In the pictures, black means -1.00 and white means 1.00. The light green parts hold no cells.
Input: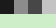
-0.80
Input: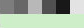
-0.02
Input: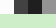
0.98
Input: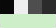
-0.94
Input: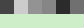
-0.47
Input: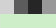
0.65
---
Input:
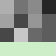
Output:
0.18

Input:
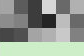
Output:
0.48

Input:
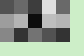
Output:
0.49

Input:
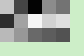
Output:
0.65

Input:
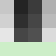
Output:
-0.45

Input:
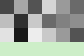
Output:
0.01

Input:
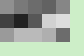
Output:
0.64

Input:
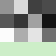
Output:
0.26
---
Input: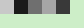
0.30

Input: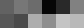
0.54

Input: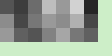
-0.07

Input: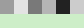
-0.73

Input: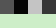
0.54

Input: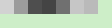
0.55

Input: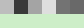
-0.10

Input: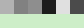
0.76

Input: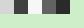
-0.23

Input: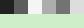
-0.10
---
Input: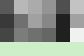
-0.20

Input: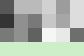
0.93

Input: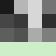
-0.36

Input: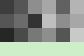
0.11

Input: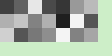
0.91

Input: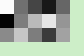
-0.02

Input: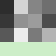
0.85
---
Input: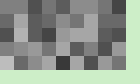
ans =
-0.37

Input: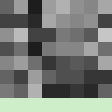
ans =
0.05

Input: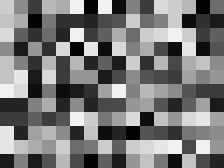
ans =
0.80

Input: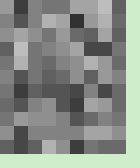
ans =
-0.08

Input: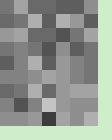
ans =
-0.18

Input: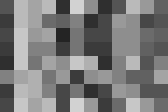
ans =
0.01

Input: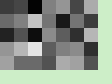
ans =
-0.73
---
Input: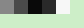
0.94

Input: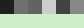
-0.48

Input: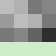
0.21

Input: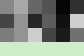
-0.95

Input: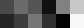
0.01

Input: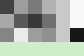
0.58

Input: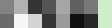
0.30

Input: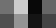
-0.38
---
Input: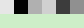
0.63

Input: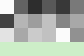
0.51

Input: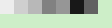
0.18

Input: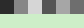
-0.33

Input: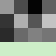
-0.17

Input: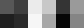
0.31

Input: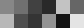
0.15

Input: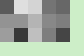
0.50

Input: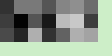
-0.23
